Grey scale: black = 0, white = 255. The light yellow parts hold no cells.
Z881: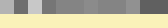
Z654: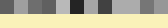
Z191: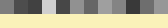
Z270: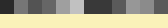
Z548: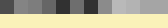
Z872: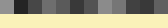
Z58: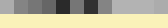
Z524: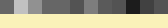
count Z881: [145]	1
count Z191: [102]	1
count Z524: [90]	1
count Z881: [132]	4
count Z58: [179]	3
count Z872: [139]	1

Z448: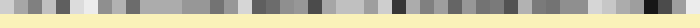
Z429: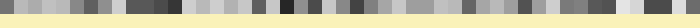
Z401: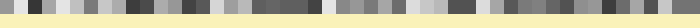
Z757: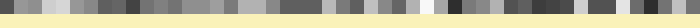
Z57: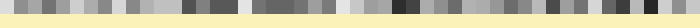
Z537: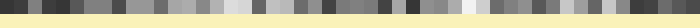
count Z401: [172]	2
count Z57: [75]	1

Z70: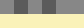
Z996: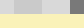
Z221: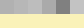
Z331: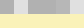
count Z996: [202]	2
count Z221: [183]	1
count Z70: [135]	4
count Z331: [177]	3
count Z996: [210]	0
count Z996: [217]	3
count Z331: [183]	1

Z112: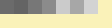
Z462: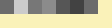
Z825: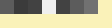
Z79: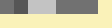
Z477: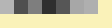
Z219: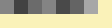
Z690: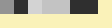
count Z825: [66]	2
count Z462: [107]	2
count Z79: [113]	4
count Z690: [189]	0
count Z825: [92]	2

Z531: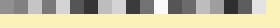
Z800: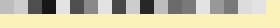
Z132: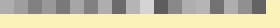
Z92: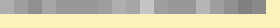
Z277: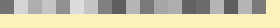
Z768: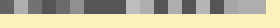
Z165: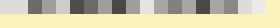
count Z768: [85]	7
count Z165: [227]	1
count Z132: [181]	2
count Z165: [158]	3
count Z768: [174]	5
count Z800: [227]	4

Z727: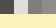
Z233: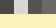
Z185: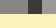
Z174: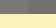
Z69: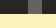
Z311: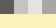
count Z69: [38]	3
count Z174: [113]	2
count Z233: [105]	1

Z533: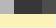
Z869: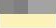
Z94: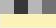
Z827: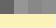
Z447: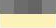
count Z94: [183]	2
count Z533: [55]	2
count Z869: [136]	1

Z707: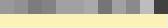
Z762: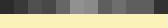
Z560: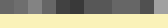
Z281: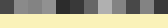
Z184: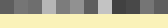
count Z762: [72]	1
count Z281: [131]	3
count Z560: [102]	4
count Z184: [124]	1
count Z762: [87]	0

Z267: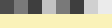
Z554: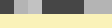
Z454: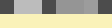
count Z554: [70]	4
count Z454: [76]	3
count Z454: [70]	0
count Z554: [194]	1
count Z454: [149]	2
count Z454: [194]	0
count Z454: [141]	0

